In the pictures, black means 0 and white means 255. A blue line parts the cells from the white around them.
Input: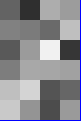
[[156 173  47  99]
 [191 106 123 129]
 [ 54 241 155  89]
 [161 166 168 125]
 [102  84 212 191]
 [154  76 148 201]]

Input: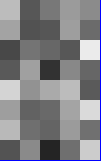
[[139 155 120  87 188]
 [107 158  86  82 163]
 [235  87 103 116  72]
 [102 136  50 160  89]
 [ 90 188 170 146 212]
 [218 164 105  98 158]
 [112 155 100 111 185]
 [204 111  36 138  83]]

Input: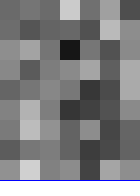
[[ 78 160 112 203 107 117 106]
 [141 186  81 104 100  85 109]
 [138  82 118  22 117 163 142]
 [171  95 165 138 125  91 136]
 [170  75  55 120 135 118 101]
 [138  82  65  54 126 178 130]
 [101  70 141  99 146 188 122]
 [ 99  73  61  99 125 119  92]
 [142 165  67 140 129 208 145]]

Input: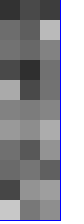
[[ 61  73  50]
 [186  94 109]
 [130 104 114]
 [113  47  73]
 [114  73 170]
 [133 124 130]
 [172 141 153]
 [147  88 112]
 [ 96 117 106]
 [158 147  70]
 [142 120 200]]

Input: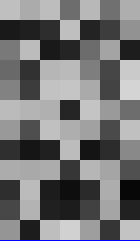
[[174 112 184 109 189 171 191]
 [146  61  35 191  45  31  25]
 [ 29 164 108  36  25 188 121]
 [202  70 126 186 182  49 105]
 [212  67 170 197 194  60 130]
 [109 154 196  37 176 180 187]
 [192  74 161 174 192  78 153]
 [137  44  20 188  32  21  47]
 [ 80 165 182  54 172 169 172]
 [  7 173  42  14  28 187  46]
 [ 33 165  65  28  32 179  71]
 [195  53 158 209 190  28 149]]

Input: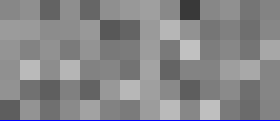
[[131 117 144 135  57 137 159 152 143 102 142  99 143 135]
 [135 111 128 118 146 182 154 100  88 152 141 140 154 155]
 [167 117 135 125 193 122 156 123 121 147 123 145 131 148]
 [133 168 158 131 131 100 163 115 133 130 181 141 186 144]
 [133 111 138 125  94 137 159 183 152  99 128  95 113 146]
 [131 107 122 191 135 186 156 123 130 162 138 112 147  94]]

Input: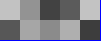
[[195  91  66 147 194]
 [ 61 175 139 166  87]]

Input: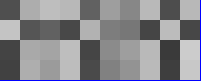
[[184  77 185 135 158  97 184 190 173  79]
 [ 71 188  69 119 125 178  72  97  85 196]
 [204  58 185 158 139  69 190 164 169  68]
 [200  62 186 147 129  74 189 155 174  65]]

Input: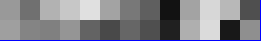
[[ 79 184 215 163  18  95 120 163 224 199 178 112 153]
 [143  24 219 175  32  79 102  73  99 149 128 132 159]]
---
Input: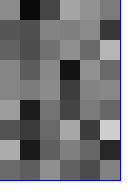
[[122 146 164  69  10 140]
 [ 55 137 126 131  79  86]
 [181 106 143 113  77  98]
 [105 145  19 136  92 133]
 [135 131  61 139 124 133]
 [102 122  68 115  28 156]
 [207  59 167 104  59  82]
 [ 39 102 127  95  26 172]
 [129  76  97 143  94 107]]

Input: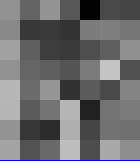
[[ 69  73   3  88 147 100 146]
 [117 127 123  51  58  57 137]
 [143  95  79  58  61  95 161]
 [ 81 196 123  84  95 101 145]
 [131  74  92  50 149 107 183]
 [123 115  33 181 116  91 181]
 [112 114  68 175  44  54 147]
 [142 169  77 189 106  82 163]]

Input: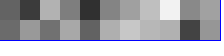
[[161 137 242 191 160 132  48 126 178  59  99]
 [150  67 177 183 199 175  98 168 113 153 107]]

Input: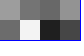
[[147 104 116 157]
 [ 70  31 243 108]]

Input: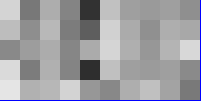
[[143 159 154 159 193  50 132 173 120 212]
 [168 174 144 171 209  94 124 184 142 189]
 [216 180 151 175 213 171 134 172 157 137]
 [138 159 155 159 192  46 132 176 124 218]
 [121 163 192 174 136 151 211 183 177 229]]

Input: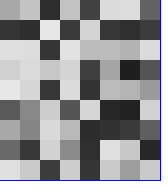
[[ 98 220 219  65 195  45 195 168]
 [ 60  47  55 212  58 231  46  52]
 [219 179 188 188 226  53 221 222]
 [ 84  31 165  63 212 199 218 208]
 [154 180 187  51 219  55 214 231]
 [210  33  39 214  85 205 136  89]
 [ 95  58  50  44 185 217 134 169]
 [ 39 200 224  47 139 210  56 105]
 [202 157 202  53 205  60 201 224]]
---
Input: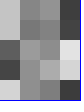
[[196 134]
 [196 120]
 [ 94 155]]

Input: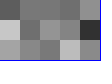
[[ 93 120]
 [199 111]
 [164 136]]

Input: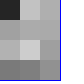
[[ 37 194]
 [161 171]
 [178 205]]

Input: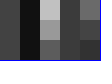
[[66 17]
 [66 17]
 [66 17]]

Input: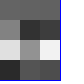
[[100  98]
 [130  50]
 [224 146]]

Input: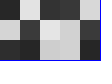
[[ 39 227]
 [213  58]
 [ 46  38]]
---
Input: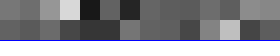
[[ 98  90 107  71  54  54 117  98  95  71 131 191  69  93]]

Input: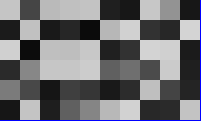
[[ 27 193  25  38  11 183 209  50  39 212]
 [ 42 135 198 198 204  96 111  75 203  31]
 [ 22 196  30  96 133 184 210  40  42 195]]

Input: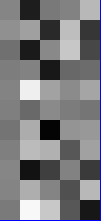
[[144 160  41 190  54]
 [125 130  24 104 108]
 [127 105 138 124 117]
 [127 187 177  87 161]
 [132 174 132  80 184]]

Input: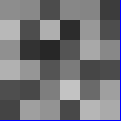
[[184  77 175  44 152  77]
 [177 150  84 123  70  75]
 [ 68 159 147  72 182 170]]

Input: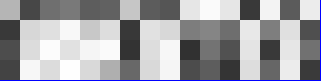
[[ 57 215 224 248 200 221  56 225 216 125 133 110 232 126 224  79]
 [ 67 247 220 254 217 175 104 217 245  76  93  52 221 102 236  58]]

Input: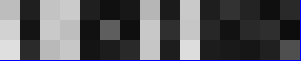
[[210  20 201 190  17  94  15 200  47 198  39  18  41  46  13]]
